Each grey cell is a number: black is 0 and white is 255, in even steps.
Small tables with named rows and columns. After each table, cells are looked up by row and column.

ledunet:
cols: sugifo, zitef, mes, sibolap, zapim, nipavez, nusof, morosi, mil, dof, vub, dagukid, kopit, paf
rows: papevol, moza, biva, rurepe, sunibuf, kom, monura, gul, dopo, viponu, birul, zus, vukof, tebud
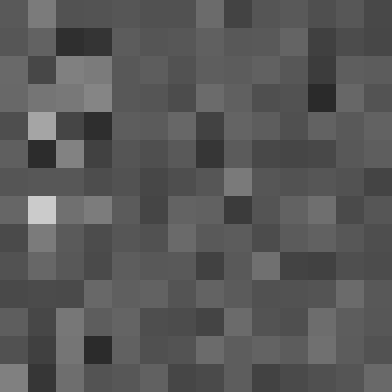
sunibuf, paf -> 98
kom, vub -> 70
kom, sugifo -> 95
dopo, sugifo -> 74
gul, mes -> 112
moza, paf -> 71
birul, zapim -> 95

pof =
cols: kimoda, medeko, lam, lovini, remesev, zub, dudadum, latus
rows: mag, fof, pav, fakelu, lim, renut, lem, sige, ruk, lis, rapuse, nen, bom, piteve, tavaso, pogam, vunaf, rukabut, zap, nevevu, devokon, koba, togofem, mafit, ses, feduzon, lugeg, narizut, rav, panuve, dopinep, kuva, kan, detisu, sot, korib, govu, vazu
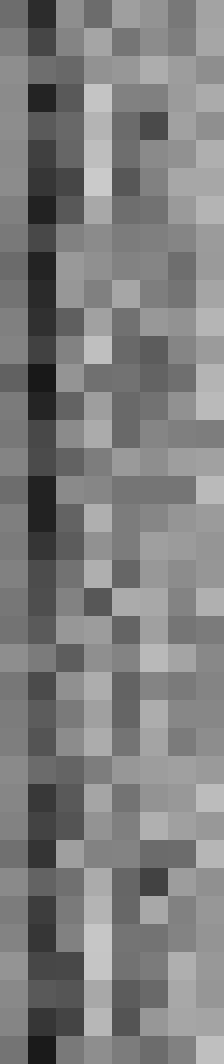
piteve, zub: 99
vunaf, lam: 98
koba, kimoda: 119
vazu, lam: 121
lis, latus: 154
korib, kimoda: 137
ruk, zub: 127
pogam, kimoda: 120
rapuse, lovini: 128
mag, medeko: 44
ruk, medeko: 72
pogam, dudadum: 127
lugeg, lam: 140
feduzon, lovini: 160
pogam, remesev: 105
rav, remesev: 115
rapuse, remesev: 166

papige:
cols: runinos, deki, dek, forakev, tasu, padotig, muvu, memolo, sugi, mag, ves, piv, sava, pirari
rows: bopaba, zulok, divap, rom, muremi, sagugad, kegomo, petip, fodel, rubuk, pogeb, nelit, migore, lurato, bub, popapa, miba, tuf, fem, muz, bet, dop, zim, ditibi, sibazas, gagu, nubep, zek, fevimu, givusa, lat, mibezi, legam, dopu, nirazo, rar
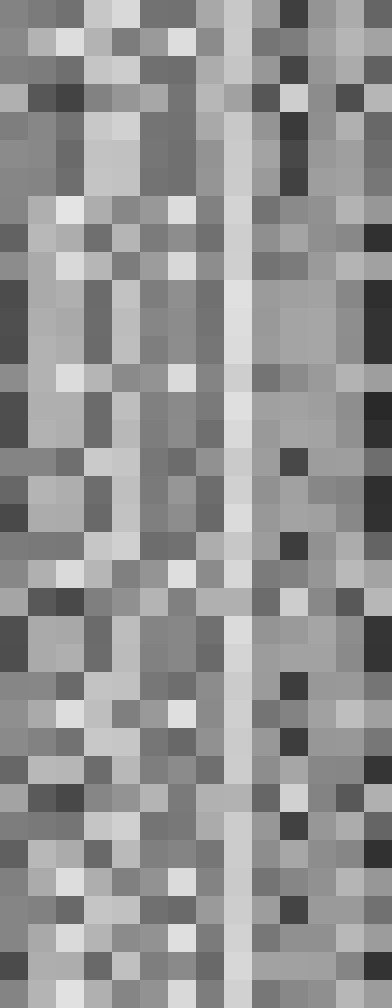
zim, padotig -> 132
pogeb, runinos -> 76
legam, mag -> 157
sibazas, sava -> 153
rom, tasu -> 150
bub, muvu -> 138
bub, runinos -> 78
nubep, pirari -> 119
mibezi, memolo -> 131
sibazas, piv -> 152
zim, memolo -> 112
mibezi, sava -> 181
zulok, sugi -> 202
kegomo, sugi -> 203
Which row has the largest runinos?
rom

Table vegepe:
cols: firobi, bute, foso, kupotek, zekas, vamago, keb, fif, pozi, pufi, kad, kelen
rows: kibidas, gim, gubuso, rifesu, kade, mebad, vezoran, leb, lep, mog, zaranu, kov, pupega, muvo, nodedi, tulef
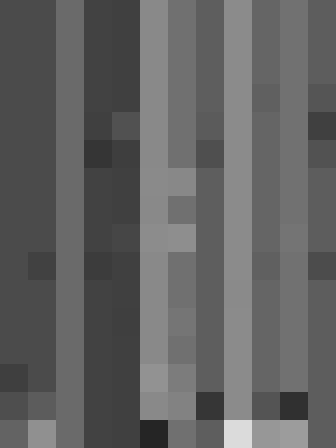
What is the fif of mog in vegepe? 94
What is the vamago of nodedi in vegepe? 137
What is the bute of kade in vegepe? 75
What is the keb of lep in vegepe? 142
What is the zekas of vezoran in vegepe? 64
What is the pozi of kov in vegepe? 139
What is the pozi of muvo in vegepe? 139
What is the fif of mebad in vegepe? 79
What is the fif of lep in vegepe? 94
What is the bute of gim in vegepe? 75
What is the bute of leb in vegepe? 75
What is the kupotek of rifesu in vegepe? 66
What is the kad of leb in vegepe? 113
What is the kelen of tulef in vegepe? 93
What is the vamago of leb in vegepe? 137
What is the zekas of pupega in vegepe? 64
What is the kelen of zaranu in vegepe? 93
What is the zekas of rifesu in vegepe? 64
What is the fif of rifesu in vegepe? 94

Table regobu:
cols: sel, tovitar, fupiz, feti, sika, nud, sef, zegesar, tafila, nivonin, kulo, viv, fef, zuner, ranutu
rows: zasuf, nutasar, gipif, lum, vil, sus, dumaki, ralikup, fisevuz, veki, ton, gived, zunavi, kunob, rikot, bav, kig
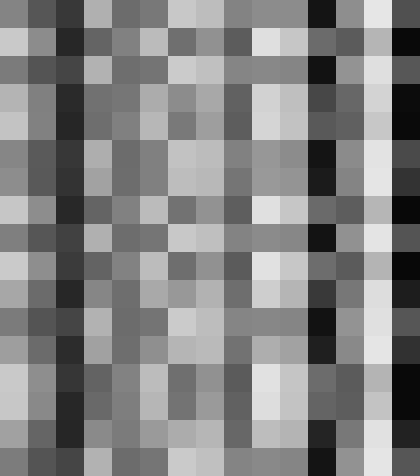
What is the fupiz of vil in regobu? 38
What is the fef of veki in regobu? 91
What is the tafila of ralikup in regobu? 94
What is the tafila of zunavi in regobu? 114
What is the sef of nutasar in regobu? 111
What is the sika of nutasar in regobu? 129
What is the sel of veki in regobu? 202
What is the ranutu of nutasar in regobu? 9
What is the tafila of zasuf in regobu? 131
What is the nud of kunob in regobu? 188
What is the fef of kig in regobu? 146
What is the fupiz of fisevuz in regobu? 65
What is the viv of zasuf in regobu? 20

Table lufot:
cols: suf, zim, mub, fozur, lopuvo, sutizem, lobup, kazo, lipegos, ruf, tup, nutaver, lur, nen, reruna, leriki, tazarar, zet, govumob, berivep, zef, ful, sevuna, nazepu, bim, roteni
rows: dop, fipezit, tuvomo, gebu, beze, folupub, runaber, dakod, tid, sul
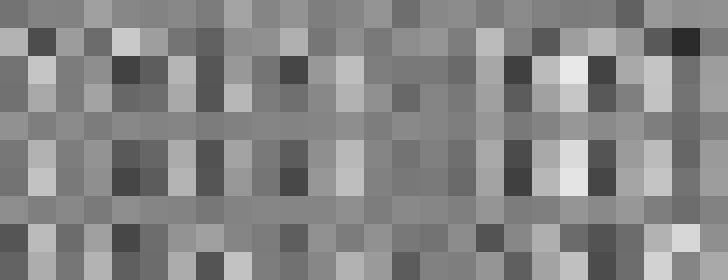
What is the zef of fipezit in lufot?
158
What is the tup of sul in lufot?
113
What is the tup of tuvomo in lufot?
70
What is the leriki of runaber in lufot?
122
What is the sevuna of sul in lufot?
109
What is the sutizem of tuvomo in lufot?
93
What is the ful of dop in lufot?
125
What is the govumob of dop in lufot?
139
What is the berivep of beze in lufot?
131

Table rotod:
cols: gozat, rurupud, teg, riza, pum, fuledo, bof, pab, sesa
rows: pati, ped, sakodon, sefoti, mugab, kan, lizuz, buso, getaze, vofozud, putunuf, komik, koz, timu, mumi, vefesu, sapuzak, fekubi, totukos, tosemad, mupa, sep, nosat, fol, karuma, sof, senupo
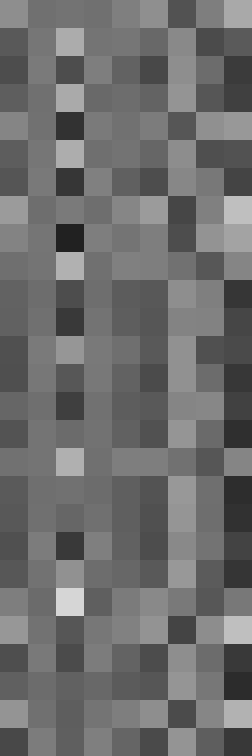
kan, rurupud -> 118
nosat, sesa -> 191
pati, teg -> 115
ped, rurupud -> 118
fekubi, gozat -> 90
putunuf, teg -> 77
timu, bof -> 145
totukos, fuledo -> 80
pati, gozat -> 142
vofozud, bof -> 113
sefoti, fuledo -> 99
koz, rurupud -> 122
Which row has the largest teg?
sep

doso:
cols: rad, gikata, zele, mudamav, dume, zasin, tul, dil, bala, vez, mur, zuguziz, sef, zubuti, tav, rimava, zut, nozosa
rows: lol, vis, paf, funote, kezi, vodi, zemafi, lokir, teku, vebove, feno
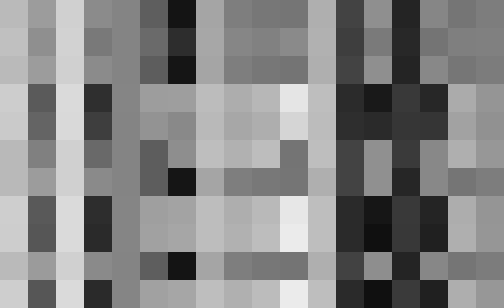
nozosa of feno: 151
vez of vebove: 119
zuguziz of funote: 190
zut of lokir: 173
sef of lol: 67
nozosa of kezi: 145

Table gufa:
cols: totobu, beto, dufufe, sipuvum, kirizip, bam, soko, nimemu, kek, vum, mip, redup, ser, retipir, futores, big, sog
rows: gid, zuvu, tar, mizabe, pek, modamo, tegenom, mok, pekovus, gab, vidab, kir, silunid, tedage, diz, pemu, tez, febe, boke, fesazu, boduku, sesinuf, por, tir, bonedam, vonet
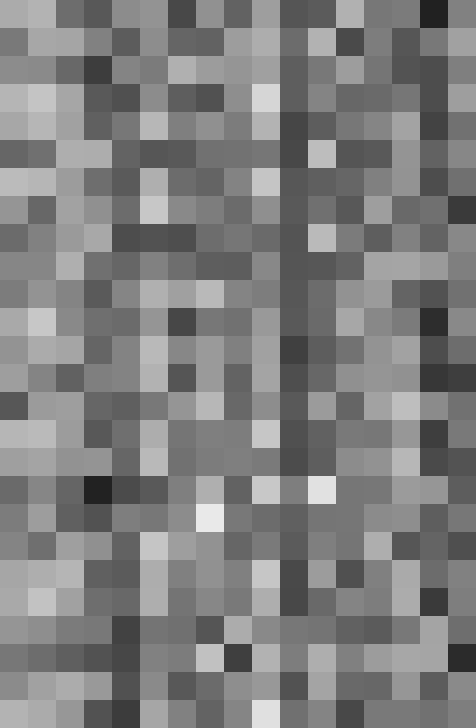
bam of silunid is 185
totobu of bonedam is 139
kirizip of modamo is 99
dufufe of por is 123
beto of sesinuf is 194
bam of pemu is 173

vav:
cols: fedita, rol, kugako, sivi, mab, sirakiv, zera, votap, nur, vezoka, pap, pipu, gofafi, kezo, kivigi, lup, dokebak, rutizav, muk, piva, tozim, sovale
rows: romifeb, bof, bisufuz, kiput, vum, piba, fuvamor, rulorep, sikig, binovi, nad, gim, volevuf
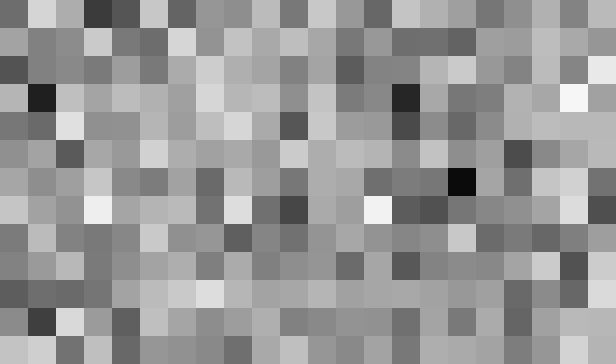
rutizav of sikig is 107
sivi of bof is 202
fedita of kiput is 181
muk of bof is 156
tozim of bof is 169
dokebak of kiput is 119
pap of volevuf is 191
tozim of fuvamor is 209
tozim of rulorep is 220
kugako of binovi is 184
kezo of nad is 166
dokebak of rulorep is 118
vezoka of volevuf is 169
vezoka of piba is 153
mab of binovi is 142
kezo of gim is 145
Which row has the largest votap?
nad

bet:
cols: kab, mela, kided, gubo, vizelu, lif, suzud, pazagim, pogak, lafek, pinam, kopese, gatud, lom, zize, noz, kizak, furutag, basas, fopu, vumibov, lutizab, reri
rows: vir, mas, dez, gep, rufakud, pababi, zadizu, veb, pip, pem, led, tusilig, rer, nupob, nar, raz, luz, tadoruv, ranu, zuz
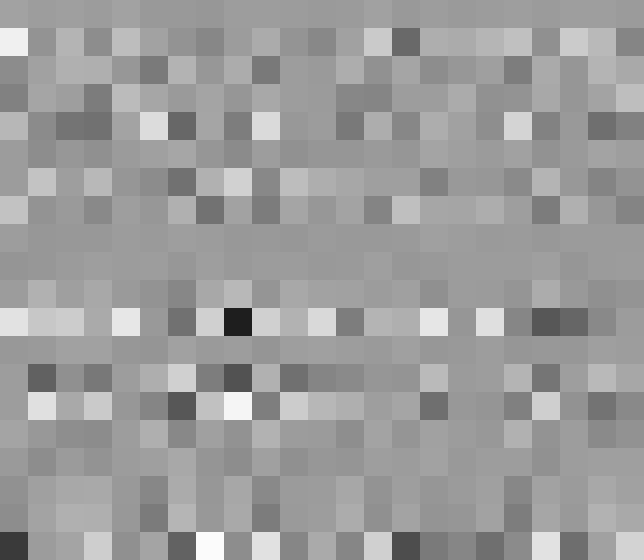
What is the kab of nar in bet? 157
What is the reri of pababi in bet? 158
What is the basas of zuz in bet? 139
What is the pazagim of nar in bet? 193
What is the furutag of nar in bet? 149
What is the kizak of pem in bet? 156
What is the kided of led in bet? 159
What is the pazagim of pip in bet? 156
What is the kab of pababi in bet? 156

